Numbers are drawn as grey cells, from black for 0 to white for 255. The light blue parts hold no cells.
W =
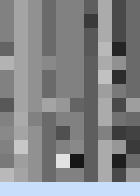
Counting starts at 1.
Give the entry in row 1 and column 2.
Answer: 164
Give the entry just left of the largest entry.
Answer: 106
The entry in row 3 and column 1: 129
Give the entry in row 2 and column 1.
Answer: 129
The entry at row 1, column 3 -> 145
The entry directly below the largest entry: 129
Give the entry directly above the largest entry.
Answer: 129
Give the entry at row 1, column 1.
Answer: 129
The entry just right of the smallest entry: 94
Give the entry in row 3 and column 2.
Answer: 164
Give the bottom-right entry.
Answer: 151
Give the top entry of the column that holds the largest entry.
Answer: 129
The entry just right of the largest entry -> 22
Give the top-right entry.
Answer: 106
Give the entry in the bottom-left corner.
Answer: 185
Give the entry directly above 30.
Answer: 151
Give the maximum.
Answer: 226
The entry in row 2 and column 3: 145
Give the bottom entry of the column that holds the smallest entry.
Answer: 129

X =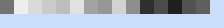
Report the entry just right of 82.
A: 95
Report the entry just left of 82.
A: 31
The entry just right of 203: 189
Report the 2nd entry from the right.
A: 82

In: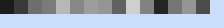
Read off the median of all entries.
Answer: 123
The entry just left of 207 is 97

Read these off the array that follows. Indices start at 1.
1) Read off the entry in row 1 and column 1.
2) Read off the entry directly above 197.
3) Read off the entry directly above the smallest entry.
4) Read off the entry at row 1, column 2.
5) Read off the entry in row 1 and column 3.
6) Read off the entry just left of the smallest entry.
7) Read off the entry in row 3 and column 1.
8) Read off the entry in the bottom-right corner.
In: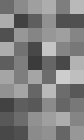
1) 108
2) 151
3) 72
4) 139
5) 159
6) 126
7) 80
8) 151

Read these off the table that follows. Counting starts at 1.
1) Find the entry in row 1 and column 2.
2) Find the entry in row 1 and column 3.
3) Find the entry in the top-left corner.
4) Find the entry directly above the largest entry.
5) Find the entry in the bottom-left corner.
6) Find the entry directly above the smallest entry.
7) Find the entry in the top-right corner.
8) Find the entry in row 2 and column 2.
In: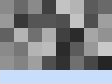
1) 105
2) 138
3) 138
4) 146
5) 146
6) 201
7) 105
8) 56

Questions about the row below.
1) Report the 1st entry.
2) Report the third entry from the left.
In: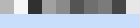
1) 183
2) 48

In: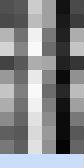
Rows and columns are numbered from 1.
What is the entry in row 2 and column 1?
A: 74
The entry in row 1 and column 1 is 80
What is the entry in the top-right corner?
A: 74
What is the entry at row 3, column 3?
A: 241
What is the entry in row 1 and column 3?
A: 204
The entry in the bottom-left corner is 120
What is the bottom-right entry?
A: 101
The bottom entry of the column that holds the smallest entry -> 4
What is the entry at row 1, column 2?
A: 88
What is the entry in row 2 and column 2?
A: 80
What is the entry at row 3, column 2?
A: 114
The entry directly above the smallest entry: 11

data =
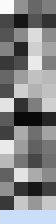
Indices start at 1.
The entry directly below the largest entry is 71
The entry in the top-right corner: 126
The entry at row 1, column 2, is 145
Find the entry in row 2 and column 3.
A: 84
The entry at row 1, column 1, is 250
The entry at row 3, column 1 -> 84
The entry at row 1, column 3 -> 103
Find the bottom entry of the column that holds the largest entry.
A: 56
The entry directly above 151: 22
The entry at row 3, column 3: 220
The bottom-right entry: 199

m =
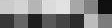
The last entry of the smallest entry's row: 16
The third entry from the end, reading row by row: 43
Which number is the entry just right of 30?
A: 89
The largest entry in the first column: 203
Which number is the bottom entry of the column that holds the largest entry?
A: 68

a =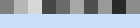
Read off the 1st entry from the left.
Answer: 126
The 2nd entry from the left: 182
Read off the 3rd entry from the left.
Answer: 216

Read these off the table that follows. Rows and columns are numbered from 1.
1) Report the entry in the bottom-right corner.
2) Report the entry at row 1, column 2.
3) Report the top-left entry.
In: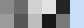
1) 122
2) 107
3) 137

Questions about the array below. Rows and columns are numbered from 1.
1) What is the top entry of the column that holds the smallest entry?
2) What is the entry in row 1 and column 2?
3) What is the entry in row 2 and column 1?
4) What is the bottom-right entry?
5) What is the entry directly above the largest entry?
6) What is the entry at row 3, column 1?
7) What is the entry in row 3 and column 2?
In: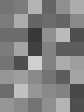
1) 180
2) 124
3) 124
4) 79
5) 64
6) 108
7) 108
